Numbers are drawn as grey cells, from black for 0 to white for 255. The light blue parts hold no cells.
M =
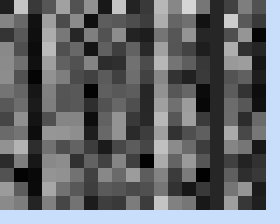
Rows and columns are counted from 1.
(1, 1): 31
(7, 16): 38
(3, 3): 15
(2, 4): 159
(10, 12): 159
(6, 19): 29
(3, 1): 52
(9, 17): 109
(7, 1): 116
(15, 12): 196
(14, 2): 92
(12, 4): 137
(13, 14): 123
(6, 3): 4
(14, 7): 62
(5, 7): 132
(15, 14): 118
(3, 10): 35
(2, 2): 104
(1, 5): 161
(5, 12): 183
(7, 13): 87
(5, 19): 21
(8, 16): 38
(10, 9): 147
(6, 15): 58
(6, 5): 126
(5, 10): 113
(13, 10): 156
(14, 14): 22
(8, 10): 79
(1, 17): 65
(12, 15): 86
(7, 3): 22
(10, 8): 104
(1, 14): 213
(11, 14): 107
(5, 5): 97
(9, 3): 20

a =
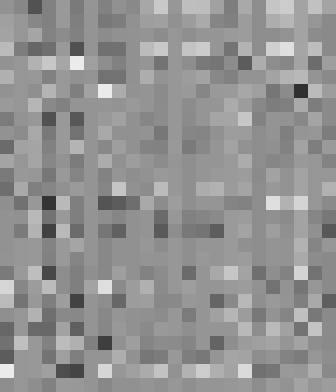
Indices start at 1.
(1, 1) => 146
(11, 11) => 131
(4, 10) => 145
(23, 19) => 120
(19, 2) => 150
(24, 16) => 149
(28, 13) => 151
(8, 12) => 140
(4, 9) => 113
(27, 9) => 150
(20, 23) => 114
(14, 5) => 145
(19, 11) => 148
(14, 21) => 147
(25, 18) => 155
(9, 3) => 152
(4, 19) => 141
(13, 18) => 156
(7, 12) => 139
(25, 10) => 158
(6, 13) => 151
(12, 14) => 143
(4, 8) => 112
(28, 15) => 149
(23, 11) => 144
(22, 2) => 116
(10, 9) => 145
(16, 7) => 148
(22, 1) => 186
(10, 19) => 141
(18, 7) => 148
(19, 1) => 147
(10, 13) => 151
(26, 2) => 150
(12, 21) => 138
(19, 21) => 147
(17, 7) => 148
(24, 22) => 114
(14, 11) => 140

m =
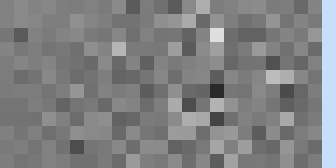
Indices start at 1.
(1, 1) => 129
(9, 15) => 168
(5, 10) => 131
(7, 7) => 113
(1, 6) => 124
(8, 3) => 126
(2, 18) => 113
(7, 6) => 149
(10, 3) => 128
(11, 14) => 106
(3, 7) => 122
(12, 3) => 120
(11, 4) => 129
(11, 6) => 77
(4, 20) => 130
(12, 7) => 112
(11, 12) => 139
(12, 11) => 127
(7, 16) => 42
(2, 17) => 126
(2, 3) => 134
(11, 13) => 98
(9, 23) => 123
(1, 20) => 123
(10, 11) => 118
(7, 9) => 123
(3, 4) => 123
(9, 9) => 98
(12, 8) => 122
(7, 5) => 126
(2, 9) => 115
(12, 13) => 139
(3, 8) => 118
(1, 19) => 140
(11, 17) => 128
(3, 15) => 132
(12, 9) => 107
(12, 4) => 129
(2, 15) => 105

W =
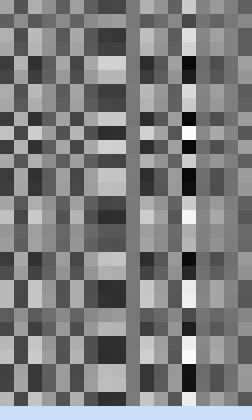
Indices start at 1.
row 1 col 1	165
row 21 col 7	80
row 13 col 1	59
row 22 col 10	120
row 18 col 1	156
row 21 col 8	46
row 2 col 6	99
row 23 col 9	153
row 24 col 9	180
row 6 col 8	181
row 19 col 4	94
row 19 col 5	157
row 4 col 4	146
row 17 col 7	105
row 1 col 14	203
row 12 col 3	175
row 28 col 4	94
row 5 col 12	86
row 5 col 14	9
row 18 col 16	146
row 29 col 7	82
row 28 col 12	91
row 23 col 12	105
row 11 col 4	93
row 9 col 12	86
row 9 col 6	69
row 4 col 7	89
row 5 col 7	169
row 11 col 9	207
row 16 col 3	202
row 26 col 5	82
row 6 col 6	78
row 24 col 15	112
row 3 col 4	148
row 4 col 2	85
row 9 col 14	9
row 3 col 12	152
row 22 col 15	134

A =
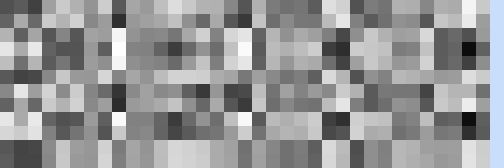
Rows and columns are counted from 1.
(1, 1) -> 81
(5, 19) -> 96
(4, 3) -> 232
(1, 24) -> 223
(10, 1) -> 214
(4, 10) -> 131
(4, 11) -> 129
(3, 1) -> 179
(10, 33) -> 123
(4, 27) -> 199
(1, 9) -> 89
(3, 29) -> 159
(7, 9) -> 53
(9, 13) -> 60
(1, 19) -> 176
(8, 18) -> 59
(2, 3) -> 105
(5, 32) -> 93
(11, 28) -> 128
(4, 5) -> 83
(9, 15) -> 147
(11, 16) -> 171
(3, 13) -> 118
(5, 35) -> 142
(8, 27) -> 90
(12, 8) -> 213
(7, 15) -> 57
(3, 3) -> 165
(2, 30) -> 140
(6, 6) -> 153
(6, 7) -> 151
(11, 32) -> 157
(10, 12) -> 100
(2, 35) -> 157
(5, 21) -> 151
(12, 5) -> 200
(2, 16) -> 169

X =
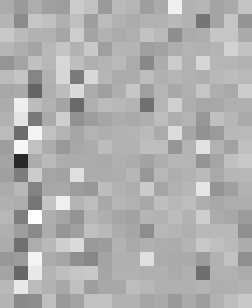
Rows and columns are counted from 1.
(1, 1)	171
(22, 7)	193
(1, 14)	178
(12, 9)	175
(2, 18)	148
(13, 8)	172
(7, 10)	198
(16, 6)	148
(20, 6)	197
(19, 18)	143
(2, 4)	192
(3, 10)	175
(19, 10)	175
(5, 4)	183
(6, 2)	196
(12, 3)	172
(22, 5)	154
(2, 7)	158
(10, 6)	166
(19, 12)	172
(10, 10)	179
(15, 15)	174
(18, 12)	173
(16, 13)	188
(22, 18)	200
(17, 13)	180
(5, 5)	215
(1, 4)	160
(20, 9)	177
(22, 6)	163
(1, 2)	154
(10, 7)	179
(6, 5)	214
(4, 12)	162
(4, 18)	194
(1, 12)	170
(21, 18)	178
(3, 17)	197
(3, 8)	178
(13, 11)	151

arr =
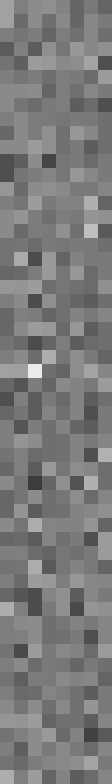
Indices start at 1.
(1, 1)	161
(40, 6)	112
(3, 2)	117
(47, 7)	107
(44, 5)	144
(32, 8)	133
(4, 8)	144
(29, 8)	111
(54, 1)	126
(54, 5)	137
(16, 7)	149
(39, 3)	92
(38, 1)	138
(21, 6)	112
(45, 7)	121
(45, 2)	138
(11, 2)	138
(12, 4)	69
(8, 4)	122
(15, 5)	131
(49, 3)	124
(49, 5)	137
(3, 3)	124
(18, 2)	117
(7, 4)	101
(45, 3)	140
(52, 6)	112
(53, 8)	90
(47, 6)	131
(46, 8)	133
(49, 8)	100
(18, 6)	122
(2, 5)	137
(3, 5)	125
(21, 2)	148
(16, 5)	125
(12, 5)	118
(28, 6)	131
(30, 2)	117

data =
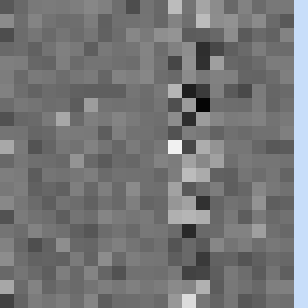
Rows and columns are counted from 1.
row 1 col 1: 88
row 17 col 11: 120
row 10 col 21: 127
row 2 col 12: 103
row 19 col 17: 100
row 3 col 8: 97
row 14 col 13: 162
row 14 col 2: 126
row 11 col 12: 120
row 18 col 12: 113
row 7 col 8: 95
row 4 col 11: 132
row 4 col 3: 97
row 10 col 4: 105
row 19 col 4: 100
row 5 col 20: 124
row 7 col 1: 129
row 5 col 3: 103
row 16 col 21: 113
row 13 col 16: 97
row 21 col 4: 102
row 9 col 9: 132
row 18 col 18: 125
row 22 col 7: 133
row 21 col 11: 119
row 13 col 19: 109
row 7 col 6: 97
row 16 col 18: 93
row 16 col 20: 106
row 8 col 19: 125
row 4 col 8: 121
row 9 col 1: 81
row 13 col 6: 119
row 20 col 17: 121
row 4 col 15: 46
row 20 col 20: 116
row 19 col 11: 118
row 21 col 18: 113
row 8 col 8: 115
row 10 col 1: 116
